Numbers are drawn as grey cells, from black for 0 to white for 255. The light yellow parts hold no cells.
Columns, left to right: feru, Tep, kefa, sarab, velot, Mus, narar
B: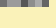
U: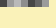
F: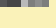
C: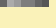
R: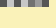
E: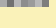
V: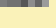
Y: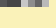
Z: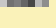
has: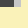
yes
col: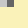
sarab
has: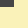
yes
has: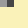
no
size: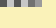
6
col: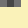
Tep

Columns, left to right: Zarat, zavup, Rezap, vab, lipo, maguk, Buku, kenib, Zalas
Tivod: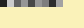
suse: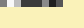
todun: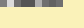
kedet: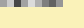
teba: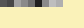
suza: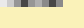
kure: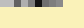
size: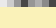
8
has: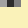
no
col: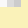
zavup
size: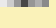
7
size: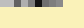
9

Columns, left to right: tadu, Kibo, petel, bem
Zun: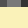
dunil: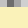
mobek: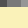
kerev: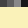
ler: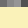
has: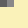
yes
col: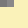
petel

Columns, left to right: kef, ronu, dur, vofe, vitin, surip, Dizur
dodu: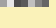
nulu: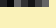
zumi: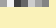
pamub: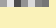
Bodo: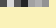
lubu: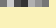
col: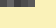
dur
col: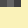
dur
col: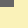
Dizur
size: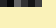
6
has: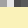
yes
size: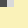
2
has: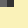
yes

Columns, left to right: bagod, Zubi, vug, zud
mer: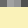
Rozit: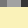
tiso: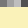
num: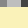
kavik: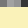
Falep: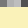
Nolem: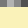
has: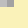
no
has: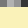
no
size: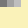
3
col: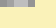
vug
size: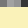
4
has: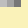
no

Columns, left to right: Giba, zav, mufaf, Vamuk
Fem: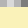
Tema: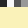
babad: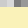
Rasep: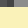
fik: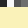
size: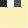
3
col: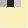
Giba
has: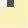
yes
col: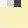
zav
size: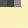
3
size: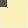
1

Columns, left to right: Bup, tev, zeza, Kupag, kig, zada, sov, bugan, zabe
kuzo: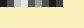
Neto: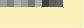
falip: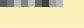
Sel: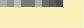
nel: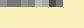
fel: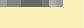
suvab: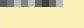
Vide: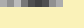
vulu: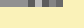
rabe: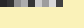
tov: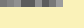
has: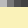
yes
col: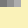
Kupag
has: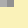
yes
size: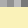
4
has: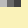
yes
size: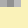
3
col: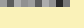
Bup

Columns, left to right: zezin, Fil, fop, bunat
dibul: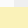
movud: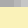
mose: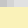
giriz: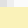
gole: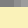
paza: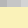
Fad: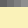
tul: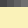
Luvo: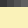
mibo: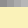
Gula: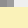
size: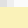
4
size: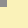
1
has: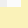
yes
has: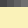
yes
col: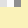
fop

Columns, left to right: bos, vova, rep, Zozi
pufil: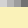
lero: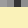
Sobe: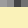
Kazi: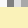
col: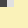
rep
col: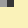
rep

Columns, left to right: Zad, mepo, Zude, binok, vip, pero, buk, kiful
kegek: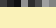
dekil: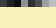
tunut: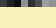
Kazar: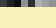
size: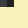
2
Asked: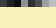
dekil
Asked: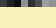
tunut
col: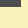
pero

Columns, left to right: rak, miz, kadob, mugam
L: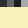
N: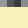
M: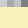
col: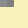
mugam
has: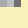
no
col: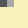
miz

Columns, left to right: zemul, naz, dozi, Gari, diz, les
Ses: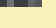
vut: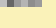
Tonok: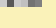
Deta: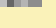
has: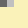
no
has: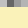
yes
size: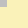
1
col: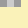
dozi
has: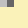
yes

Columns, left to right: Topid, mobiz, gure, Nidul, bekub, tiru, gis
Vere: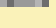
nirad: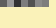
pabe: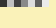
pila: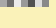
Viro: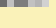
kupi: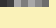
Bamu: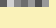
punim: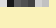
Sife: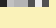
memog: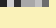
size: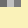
3
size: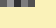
5
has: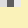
yes
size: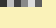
6
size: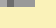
5

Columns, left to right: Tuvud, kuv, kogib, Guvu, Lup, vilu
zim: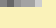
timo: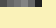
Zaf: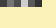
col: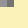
kogib
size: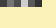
6
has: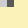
yes
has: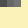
yes

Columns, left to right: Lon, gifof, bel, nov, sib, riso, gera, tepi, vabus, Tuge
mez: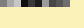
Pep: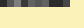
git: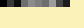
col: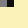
bel
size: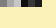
6
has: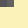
yes
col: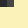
vabus

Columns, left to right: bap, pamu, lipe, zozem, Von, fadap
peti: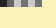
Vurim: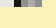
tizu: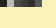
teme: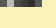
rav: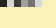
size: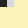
2
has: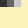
no
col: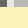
pamu
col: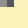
fadap
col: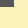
fadap
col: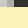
Von
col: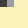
zozem

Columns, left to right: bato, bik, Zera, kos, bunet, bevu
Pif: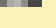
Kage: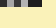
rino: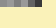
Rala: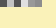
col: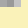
bik
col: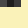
bevu
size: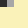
2
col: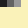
bunet
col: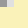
kos

